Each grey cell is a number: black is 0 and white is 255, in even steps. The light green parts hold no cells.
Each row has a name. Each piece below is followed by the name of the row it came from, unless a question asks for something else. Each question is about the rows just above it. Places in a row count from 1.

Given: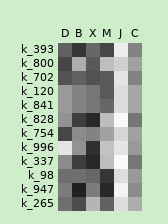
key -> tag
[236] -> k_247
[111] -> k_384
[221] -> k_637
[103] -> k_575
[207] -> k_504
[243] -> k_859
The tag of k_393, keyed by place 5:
k_247
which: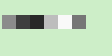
k_337
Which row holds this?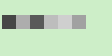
k_800
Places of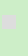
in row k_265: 5

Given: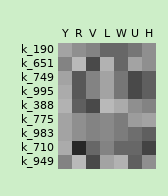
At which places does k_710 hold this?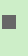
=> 3 5 6
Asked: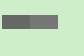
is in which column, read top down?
W
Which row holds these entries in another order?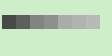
k_388
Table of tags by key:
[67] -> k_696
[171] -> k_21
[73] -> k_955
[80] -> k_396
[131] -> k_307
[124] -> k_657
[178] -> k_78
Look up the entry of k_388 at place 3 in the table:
k_955
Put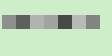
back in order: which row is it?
k_949

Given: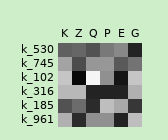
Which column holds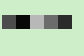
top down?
Z
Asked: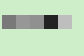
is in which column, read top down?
P
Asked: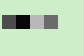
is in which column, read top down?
Z
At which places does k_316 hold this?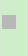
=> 1 2
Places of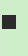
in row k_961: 2

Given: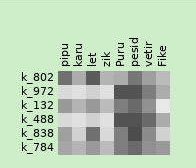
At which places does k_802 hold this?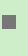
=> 6
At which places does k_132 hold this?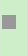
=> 1 3
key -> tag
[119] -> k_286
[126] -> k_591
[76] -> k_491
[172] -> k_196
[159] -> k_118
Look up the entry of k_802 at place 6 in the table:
k_286
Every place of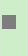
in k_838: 5
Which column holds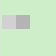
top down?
karu

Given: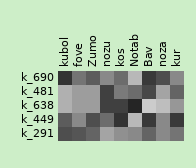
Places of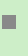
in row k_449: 2 8
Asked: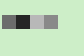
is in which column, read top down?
Notab
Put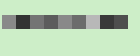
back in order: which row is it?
k_690
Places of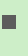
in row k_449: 1
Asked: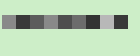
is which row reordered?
k_449
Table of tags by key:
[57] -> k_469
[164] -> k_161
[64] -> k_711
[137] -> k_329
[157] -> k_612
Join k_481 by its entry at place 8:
k_161
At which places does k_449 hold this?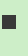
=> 7 9

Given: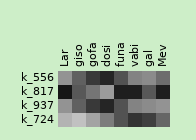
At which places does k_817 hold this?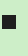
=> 5 6 8
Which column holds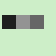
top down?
Mev
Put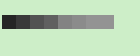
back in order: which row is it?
k_937
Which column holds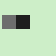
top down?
Mev
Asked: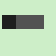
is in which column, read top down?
funa

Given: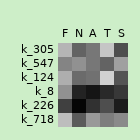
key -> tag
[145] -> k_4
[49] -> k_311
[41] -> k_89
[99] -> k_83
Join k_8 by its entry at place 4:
k_89
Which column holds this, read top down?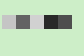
T
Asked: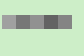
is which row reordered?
k_547
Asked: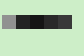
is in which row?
k_8

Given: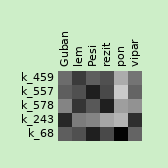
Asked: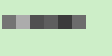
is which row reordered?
k_459
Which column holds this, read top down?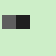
Pesi

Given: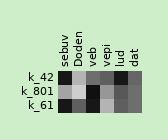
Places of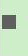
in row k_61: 2 5
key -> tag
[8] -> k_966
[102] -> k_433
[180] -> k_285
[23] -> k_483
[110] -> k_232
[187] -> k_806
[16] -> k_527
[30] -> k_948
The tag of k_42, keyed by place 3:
k_232
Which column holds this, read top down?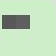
lud
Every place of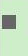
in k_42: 6
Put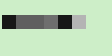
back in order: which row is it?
k_61
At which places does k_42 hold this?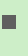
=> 4
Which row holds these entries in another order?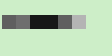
k_61

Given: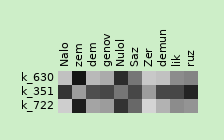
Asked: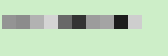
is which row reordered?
k_722
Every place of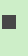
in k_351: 4 6 8 9
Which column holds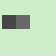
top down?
Saz
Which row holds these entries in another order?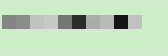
k_630
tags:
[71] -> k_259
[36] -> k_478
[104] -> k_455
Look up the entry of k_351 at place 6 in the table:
k_259
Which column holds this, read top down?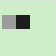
zem

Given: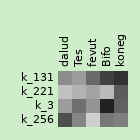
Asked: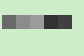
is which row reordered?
k_131
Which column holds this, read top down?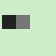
Bifo
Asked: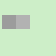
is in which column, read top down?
Tes

